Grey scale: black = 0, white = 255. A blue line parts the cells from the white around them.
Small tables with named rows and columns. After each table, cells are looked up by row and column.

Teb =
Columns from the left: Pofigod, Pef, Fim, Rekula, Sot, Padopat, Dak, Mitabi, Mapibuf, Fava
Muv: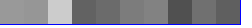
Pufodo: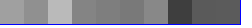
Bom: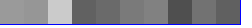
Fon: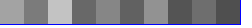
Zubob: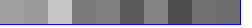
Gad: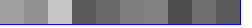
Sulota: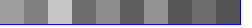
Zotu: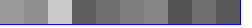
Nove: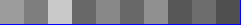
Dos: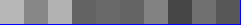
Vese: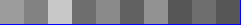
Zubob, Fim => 200
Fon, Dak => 146
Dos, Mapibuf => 112
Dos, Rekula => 98
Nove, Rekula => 103
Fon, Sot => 134
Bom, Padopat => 122
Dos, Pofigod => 183
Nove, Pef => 127
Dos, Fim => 178
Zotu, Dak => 134
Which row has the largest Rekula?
Pufodo

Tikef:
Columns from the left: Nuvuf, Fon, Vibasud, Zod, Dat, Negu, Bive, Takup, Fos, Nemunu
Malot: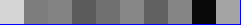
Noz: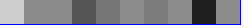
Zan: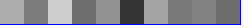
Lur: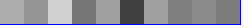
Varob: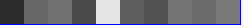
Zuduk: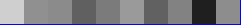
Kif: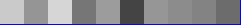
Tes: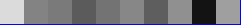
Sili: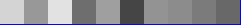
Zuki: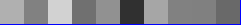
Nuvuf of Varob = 44
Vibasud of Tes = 122
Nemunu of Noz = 141
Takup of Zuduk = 130
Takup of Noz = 141
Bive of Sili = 147
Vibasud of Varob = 113

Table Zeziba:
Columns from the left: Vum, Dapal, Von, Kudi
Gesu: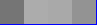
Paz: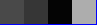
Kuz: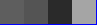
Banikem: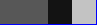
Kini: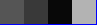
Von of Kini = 8
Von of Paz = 4
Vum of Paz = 73
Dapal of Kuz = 84
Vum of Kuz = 94
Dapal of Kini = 57
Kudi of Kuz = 165
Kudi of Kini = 179
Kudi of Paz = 173
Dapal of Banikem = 87
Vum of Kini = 85
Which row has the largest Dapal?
Gesu

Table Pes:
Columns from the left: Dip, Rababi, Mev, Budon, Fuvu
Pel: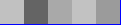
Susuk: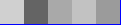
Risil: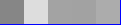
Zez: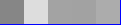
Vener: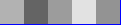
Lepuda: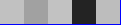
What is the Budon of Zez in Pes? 162
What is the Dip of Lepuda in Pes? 193
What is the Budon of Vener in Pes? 226
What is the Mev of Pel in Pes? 169
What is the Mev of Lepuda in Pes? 194
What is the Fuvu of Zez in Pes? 172
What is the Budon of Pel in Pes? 194
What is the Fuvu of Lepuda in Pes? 189
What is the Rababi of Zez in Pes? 221
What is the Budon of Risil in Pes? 162
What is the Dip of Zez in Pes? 134
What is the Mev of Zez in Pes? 163
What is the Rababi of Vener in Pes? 100
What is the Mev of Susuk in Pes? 169
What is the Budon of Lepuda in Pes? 35
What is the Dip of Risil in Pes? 134
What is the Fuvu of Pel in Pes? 155
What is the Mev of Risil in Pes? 163
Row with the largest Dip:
Susuk

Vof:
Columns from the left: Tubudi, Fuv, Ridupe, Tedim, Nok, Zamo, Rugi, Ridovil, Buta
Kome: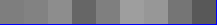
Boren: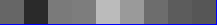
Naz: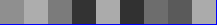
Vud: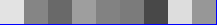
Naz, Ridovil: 90
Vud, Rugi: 72
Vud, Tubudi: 227
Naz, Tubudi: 143
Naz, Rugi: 109
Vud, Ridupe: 105
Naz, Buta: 171
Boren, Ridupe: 122
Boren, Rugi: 109
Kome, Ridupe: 141
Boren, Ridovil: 92
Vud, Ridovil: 221
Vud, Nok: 130
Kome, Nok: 127
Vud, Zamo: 123
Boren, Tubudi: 102
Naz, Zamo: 49
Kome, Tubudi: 126

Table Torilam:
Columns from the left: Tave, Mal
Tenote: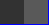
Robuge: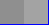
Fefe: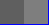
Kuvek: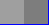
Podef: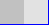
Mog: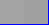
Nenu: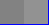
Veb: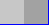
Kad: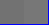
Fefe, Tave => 95
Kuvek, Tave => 159
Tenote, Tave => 50
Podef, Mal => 226
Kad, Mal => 119
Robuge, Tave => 143
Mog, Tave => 164
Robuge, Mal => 163
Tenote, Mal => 89
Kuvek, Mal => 125
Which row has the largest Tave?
Veb

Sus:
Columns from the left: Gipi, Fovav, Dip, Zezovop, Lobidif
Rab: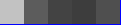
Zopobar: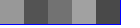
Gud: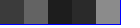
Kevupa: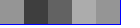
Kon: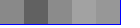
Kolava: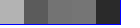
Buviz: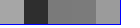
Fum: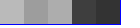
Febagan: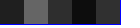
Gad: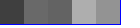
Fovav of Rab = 92
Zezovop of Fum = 62
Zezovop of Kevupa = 172
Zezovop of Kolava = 117
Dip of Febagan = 46
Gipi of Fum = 186
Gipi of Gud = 59
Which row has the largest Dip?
Fum

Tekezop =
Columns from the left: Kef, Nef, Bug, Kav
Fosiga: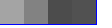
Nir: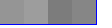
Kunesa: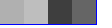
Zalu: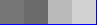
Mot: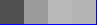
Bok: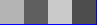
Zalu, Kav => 210
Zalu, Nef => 107
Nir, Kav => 134
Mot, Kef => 80
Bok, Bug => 202
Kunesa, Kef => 176
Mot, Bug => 185
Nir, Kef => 149
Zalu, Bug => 186
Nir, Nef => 157
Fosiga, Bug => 76
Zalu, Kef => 118
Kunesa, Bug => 62

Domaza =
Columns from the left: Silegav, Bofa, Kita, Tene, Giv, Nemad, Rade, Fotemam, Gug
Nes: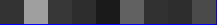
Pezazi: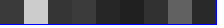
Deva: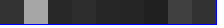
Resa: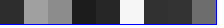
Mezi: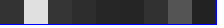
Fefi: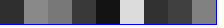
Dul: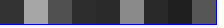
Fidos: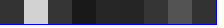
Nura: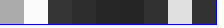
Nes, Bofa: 159
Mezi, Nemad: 37
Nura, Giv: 38
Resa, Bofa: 160
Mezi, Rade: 49
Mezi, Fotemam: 84
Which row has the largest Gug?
Fefi

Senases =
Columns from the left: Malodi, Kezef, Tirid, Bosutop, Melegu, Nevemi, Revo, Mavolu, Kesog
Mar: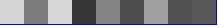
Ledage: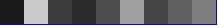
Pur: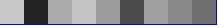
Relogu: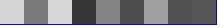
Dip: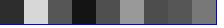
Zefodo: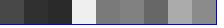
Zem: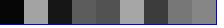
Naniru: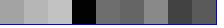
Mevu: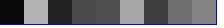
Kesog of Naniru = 90
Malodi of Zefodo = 72
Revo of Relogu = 159
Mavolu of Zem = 119
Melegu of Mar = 132
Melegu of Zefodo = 122
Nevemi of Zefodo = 129
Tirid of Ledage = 61
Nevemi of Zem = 166
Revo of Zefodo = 103
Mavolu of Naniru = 66
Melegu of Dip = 79
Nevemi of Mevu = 166
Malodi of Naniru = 163
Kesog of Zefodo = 139
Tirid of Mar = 215

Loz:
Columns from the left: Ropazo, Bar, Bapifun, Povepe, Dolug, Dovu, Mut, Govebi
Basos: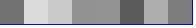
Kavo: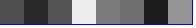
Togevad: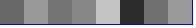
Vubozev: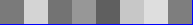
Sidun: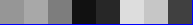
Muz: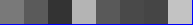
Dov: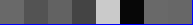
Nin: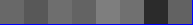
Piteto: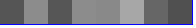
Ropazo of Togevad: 103
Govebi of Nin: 98
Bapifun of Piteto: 86
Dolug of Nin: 126
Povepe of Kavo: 237
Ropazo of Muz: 121
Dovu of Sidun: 221
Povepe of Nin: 99
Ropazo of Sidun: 150
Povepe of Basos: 145
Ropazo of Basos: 114
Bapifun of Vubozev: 115
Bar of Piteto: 140
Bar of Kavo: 40
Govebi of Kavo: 149

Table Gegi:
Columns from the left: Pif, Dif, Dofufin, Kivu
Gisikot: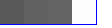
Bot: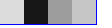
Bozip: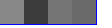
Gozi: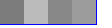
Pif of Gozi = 124
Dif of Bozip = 60
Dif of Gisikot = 97
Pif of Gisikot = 89
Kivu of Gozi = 156
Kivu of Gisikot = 253
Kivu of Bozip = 106
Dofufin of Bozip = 117
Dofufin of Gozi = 136
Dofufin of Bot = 157
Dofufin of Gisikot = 100
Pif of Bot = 220
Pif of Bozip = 136
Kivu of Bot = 198
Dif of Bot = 23
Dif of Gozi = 187

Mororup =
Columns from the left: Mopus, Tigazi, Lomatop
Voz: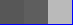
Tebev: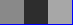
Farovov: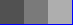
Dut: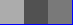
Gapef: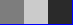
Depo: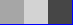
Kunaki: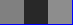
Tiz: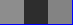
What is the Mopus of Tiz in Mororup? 141
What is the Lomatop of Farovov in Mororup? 174
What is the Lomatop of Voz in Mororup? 186
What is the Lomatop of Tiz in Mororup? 131
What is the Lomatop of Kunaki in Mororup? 141
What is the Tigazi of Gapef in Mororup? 203
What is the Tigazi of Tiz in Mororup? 45
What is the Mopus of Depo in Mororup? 166
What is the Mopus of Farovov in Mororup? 81
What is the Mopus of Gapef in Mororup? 125
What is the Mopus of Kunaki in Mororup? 128
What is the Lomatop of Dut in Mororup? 121
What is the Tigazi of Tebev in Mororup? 45
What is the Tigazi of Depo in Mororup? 211
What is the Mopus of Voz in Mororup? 87
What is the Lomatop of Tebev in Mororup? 167
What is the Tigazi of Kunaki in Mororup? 40
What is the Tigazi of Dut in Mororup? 81
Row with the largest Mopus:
Dut

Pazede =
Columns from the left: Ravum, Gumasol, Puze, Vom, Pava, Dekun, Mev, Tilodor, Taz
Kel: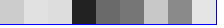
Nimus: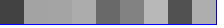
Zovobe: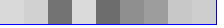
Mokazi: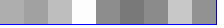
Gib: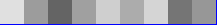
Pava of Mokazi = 141
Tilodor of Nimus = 81
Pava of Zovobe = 109
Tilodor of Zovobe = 200
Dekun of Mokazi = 121
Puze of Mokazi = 190
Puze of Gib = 100
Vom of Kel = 34
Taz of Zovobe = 206
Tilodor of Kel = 138
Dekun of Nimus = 130
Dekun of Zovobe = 143
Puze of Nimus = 164
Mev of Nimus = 184
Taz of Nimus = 174
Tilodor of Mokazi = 200

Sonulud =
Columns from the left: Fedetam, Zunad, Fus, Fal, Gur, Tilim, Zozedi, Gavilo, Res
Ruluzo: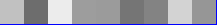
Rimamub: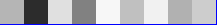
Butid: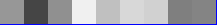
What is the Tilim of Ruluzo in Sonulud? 117
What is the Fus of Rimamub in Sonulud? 224
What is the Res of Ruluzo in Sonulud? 150
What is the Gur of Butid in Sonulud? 192
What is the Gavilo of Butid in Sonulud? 127
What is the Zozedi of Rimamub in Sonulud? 241
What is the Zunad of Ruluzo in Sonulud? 109

